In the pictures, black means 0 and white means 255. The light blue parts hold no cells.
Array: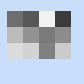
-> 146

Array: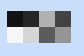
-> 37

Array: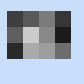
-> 204

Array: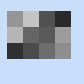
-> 101

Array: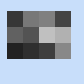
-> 83

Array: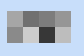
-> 112
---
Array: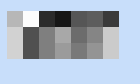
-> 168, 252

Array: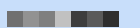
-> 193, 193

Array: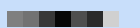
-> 7, 208

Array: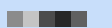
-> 76, 196

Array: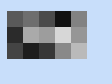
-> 157, 215

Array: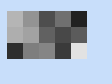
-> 97, 226

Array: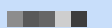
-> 102, 206

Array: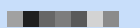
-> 125, 211
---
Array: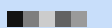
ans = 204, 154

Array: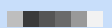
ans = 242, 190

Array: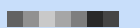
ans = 201, 166

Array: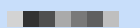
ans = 211, 191

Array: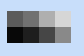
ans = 214, 175

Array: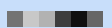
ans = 200, 178

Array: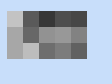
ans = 195, 189
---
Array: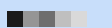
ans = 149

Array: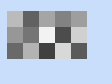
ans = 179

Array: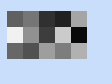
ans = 81

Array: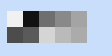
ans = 90

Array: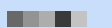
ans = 147

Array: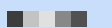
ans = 195

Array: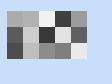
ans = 190
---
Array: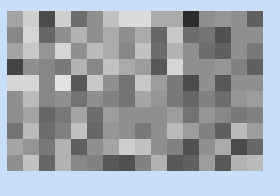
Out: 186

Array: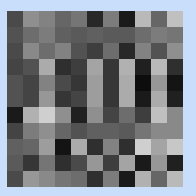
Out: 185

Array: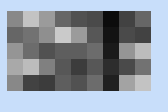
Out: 195

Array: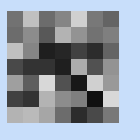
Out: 120

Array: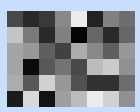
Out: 144

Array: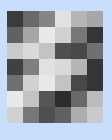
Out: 202
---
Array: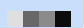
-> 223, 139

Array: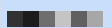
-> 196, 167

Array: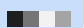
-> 242, 164

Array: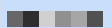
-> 208, 166

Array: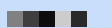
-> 204, 129

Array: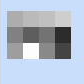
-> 253, 206

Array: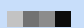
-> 195, 140

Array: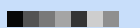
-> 206, 165

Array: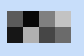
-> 195, 176
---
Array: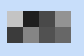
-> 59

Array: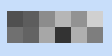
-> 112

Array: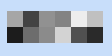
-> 28

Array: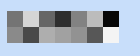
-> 138

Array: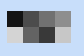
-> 212

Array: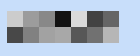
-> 72

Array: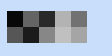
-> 86
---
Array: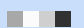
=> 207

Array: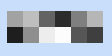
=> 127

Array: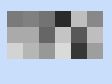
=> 190

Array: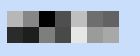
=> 110

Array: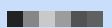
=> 82

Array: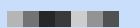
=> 147

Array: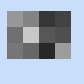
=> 54

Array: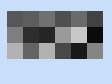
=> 106

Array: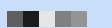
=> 128
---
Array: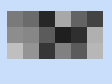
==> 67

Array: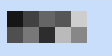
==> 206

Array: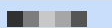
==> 85

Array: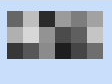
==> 162

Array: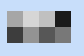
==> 26

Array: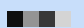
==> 212
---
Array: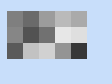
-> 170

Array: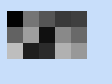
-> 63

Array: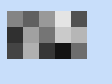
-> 81

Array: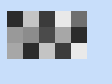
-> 111

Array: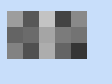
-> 137

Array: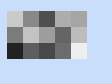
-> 165

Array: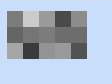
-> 140
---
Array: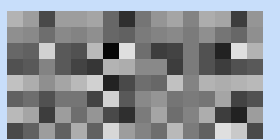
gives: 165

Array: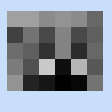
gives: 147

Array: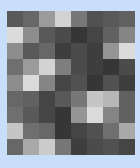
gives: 81

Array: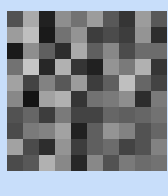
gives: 53

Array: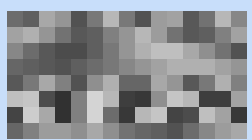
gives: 114

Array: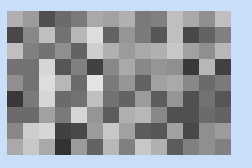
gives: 169

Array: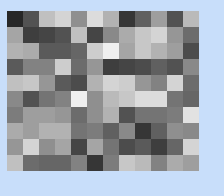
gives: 158
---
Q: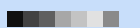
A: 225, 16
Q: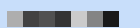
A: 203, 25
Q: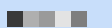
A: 227, 57
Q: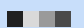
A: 217, 32
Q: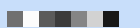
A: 252, 24
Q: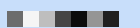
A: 245, 12
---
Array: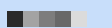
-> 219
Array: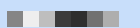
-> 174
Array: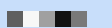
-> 121
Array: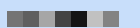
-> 131
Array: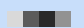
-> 146
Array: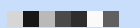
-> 96
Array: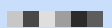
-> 93
